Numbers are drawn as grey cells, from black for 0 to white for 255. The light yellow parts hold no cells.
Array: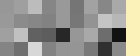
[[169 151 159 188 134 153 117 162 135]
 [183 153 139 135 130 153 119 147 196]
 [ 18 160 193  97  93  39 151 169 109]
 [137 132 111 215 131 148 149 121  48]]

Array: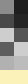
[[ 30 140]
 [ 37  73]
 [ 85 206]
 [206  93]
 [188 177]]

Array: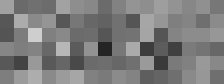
[[119 161 106 112 108 162 142 136 107 130 148 142 158 147 135 144]
 [139  87 172 138 149  87 119 103  98 113  85 166 150 127 132 111]
 [151  84 124 206 128 137 107 109  86 113 115 165  85 132 140 140]
 [103 134 126 131 104 183  91 146  36 119 170  61  92  64 123 116]
 [136  88  67 153  89 102  73 107 110 103 112 154  58 122 129 153]
 [111 126 155 173 138 155 166 129 122 139 131  94 100 111 138 151]]

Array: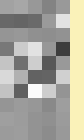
[[153 162 167 152 131]
 [226 104 101 106 154]
 [146 149 152 144 142]
 [ 61 120 203 226 151]
 [153 196 112 206  88]
 [208 217 177  98 100]
 [148 194  96 251 205]
 [158 149 155 151 137]
 [155 159 156 147 144]
 [153 155 157 147 140]]

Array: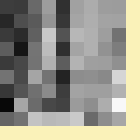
[[156  61  59 105 157  48 161 172 157]
 [162  39  78  90 148  55 165 174 163]
 [114  58  43  96 200  83 183 176 158]
 [125  93  21 116 188  47 164 176 146]
 [144  58  72 115 177  93 179 159 158]
 [213 115  73 165 115  35 141 143 137]
 [177  55  84 112 139  61 163 159 159]
 [248   8 166 107  72  66 155 142 173]
 [166 100 114 195 184 187 201 106 141]]

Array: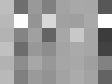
[[ 87 190 110 153 128 163 168 167]
 [254 184 253 148 216 161 159 169]
 [ 60 179 132 160 100 167 200 166]
 [ 66 192 109 152 141 164 170 166]
 [130 178 141 167 152 166 168 159]
 [ 99 185 128 154 147 163 171 163]]

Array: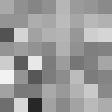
[[138 169 144 133 144 182 155 149]
 [177 148 148 173 167 187 166 184]
 [213  82 212 162 177 180 151 206]
 [130 148 158 146 136 177 145 127]
 [166 205  92 232 124 156 118 129]
 [132 242 148  87 125 141 188 124]
 [137 162 121 123 169 153 178 201]
 [172 110 215  39 162 137 163 186]]

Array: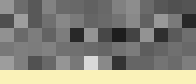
[[ 84 150 108  88 130 106 104  97 104 129 141 106  87  80]
 [ 40  79 158  88 112 136 122 101 106 115 137  97 152 122]
 [111 145 106 125  99 125  40 148  71  29  67 147  47  90]
 [105 120 127 124 130 113 112 106 101 115 124  93 101 112]
 [126 157 127  81 104 149 120 216 137  51 101 101 116 107]]

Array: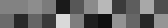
[[ 77 130 130 141 123  26  87 139 184  59  93 168]
 [149 107  41 101  58 217 126  30  15 147 102  39]]
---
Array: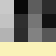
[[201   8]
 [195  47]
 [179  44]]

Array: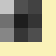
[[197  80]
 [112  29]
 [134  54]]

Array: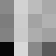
[[137 210]
 [125 204]
 [130 202]]

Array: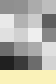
[[143 145]
 [233 178]
 [224 209]]

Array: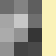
[[108 131]
 [165 199]
 [171 147]]

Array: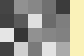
[[ 69 145]
 [ 65  90]
 [229  53]]

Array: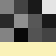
[[130  67]
 [ 41 144]
 [131   8]]
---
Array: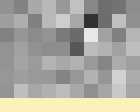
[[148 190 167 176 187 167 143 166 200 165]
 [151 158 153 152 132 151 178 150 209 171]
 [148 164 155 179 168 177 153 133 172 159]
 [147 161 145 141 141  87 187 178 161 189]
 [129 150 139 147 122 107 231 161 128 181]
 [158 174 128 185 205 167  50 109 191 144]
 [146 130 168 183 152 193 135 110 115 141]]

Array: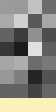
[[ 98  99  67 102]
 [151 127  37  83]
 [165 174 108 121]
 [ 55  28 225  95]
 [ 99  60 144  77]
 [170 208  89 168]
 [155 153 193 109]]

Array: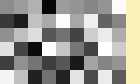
[[244 192  33 114  34 227  74 235  91]
 [ 62 145 116  62  87  25 164 132 148]
 [224  68  11 251 197 118  66 254 203]
 [144 191 222  87 114  67 206 235 172]
 [ 57  28 194 169 251 167 239  99 133]
 [141 156 177   7 155 148 134 148 252]]

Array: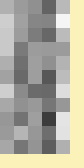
[[167 118 148  94 176]
 [154 181 151 110 226]
 [151 115 159  60 228]
 [168 145 153 118 151]
 [206 139 107 105 221]
 [162 105 158  87 188]
 [175 112 159 144 179]
 [201 122 156 154 155]
 [201 156 124 103 187]
 [206 161 134 132 245]
 [177 155 144  99 185]]

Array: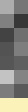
[[124  90]
 [195 132]
 [ 86  95]
 [ 83 126]
 [ 67 111]
 [128  55]
 [173 118]]

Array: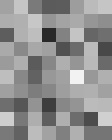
[[121  98 188 162 128 176 117 117]
 [206 120 174  94 175 109  76 208]
 [110  86 147  61 135 148 187 185]
 [160 143 125 135 158 174 176 161]
 [190 136  98 152 161 242 152 176]
 [155 175  91 135 175 149 185 106]
 [170 137 168 160  80 108 187  72]
 [ 93 177 190  40 130 196 102 111]
 [173 176 199 149 163 170 150 142]
 [162 197 122  91  92 157 187 197]]

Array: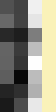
[[ 26  76 232]
 [ 36  47 176]
 [ 94   8 188]
 [ 99  53 254]
 [100  59 189]
 [ 40  30 125]
 [104  67 229]
 [ 81  66 240]]

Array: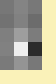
[[122 148 120]
 [129 238  43]
 [127 158 124]
 [114 129 108]
 [119 132 120]]
